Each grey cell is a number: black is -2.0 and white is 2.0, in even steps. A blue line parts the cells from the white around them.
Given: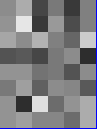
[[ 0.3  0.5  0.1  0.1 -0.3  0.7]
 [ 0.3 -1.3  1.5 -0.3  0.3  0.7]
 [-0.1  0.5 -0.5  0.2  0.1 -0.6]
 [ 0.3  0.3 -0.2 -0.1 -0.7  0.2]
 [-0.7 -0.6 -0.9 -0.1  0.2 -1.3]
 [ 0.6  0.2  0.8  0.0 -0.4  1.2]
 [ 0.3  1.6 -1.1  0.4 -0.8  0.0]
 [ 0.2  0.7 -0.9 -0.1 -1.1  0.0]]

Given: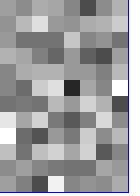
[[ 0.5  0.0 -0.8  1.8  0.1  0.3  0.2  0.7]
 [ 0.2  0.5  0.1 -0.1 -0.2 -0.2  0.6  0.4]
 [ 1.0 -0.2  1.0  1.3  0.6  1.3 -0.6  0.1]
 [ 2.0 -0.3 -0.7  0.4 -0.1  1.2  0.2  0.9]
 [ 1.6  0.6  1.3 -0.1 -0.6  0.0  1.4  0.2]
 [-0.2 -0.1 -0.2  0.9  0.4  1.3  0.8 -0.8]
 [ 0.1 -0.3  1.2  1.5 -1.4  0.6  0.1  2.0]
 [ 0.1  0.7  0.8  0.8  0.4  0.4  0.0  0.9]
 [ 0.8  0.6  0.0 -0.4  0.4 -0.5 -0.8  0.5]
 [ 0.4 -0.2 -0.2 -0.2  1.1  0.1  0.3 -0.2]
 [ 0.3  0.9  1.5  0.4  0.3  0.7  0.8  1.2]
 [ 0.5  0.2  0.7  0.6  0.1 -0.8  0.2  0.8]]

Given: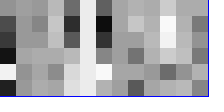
[[-1.5  0.4  0.7  0.6  1.5  1.7  0.8  0.5 -0.6  0.6  0.8  0.9  0.1]
 [ 1.8  0.3  0.6  0.2  1.4  1.7  1.9  0.6  0.6  0.4 -0.3  0.3  0.8]
 [-1.7  0.6  0.7  0.7  0.9  1.7  0.1  0.5 -0.2  0.8  1.2  1.0 -0.1]
 [-1.1  0.4  0.4  1.0 -0.6  1.7 -1.2  0.5  0.5  0.9  1.8  0.9  0.3]
 [-0.8  0.4  0.1  1.1 -1.3  1.7 -1.8  0.6  1.1  0.8  1.9  0.8 -0.1]
 [ 0.3  0.5  0.4  0.9 -0.3  1.7 -0.5  0.6  0.8  0.7  1.2  0.7  0.7]]

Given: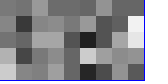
[[ 1.2  0.1  0.0  0.5 -0.4 -1.4 -0.8  0.3 -0.6]
 [ 0.8 -0.9 -0.1  0.2 -0.4  1.2  0.5  0.2  0.3]
 [-0.2 -0.4  0.6  0.6 -0.7 -1.5 -0.7  0.6  1.6]
 [ 0.1 -1.1  0.1  0.2 -0.1  0.4 -0.7 -0.5  1.8]
 [-0.1 -0.2  0.4 -0.3 -0.3 -0.4  0.3 -0.4 -0.4]]

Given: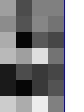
[[ 1.2  0.7  1.7  0.0]
 [-1.6 -1.9 -1.1 -0.7]
 [-1.6 -0.8 -1.1 -0.9]
 [ 0.9  0.5  1.5 -0.2]
 [ 0.7 -1.9 -0.6 -0.9]
 [ 0.2 -0.7  0.1 -0.2]
 [ 0.5 -0.8  0.0  0.0]]

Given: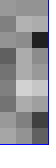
[[ 0.6  0.3 -0.5]
 [ 0.4  0.0 -1.0]
 [-0.2  0.7  0.5]
 [ 0.0  1.3  1.1]
 [-0.2  0.7  0.4]
 [-0.5  0.7  0.2]
 [ 0.3  0.2 -1.5]
 [ 0.0  0.8  0.7]
 [ 0.4  0.3  0.3]]

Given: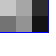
[[-0.2  0.3 -1.7]
 [ 1.1  0.6 -1.3]]
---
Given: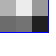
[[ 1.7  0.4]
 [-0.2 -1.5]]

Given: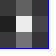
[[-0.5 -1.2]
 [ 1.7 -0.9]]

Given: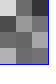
[[-0.3 -1.2]
 [ 0.4 -0.2]]

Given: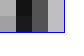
[[-1.7 -0.7]
 [-1.6 -0.7]]

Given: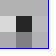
[[ 0.8  0.8]
 [-1.4  0.9]]

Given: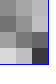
[[0.6 0.9]
 [0.3 1.0]]

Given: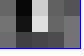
[[-1.9  1.2]
 [-1.7  1.5]]

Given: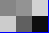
[[ 0.3  1.3]
 [-0.5 -1.8]]

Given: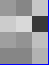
[[ 0.1  1.1]
 [ 1.4 -1.1]]
